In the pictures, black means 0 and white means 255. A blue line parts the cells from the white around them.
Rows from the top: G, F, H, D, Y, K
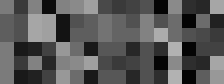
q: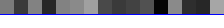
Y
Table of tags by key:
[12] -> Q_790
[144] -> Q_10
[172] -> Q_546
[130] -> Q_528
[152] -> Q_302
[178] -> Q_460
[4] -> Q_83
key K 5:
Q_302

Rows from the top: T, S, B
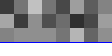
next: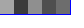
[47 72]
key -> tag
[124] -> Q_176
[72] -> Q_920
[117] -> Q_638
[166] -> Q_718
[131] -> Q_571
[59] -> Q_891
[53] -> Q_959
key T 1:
Q_891
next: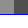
[109  47]
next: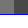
[158  93]
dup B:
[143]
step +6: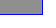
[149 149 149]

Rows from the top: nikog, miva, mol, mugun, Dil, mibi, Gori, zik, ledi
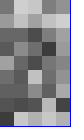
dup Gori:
[96]
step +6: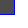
[82]
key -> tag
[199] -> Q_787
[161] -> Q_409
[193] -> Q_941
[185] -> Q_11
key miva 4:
Q_941
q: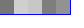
nikog
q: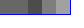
mol
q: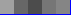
Dil

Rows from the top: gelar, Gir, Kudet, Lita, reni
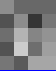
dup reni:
[166]
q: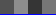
Gir
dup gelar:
[104]

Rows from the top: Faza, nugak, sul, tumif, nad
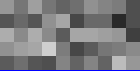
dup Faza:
[118]
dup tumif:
[124]
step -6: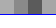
[167 132  85 160]

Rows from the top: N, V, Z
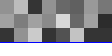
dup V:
[161]
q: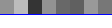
N
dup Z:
[52]
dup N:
[146]
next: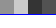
[195  52]

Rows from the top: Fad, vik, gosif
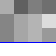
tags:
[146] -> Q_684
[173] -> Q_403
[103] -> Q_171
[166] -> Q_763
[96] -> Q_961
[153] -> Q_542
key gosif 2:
Q_763
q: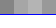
gosif
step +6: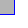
[186]
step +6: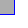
[179]
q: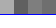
Fad

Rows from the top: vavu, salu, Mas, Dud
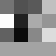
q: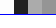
salu
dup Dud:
[163]
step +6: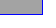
[169 169 169]

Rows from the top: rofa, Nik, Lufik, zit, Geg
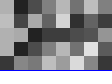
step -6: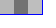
[177 108 184]
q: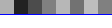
rofa
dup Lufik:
[61]
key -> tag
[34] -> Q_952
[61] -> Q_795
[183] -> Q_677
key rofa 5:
Q_677
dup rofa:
[128]
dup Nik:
[99]

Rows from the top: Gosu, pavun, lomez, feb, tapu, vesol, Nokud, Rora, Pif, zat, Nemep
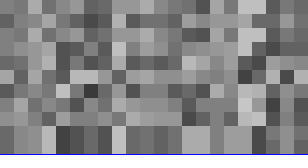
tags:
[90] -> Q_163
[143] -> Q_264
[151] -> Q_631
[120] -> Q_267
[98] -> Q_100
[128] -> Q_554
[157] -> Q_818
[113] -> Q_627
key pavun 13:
Q_100
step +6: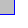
[197]
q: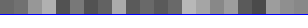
tapu
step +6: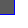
[96]

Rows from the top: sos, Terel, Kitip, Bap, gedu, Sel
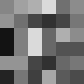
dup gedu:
[148]
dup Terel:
[69]
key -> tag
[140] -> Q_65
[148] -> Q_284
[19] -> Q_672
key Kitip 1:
Q_672
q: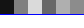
Kitip

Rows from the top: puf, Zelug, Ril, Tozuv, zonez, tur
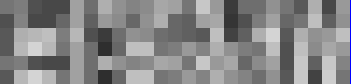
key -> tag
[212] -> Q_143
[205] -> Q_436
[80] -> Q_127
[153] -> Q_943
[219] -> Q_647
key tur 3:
Q_143
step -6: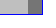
[185 185 111]

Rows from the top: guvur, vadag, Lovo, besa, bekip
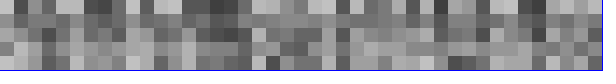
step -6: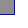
[137]
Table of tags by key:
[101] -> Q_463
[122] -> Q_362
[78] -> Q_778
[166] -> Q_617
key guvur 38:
Q_778
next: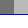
[143 151]
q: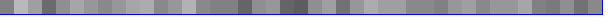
besa
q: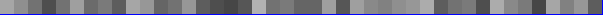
Lovo

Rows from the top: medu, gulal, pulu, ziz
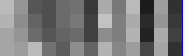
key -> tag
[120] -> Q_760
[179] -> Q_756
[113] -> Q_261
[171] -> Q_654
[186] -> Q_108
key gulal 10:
Q_654
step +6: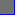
[119]
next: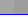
[186 113]
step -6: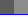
[ 86 135]

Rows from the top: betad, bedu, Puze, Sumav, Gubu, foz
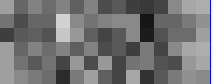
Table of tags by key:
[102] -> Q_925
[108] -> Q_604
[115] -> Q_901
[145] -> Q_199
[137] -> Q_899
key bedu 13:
Q_925
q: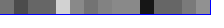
bedu

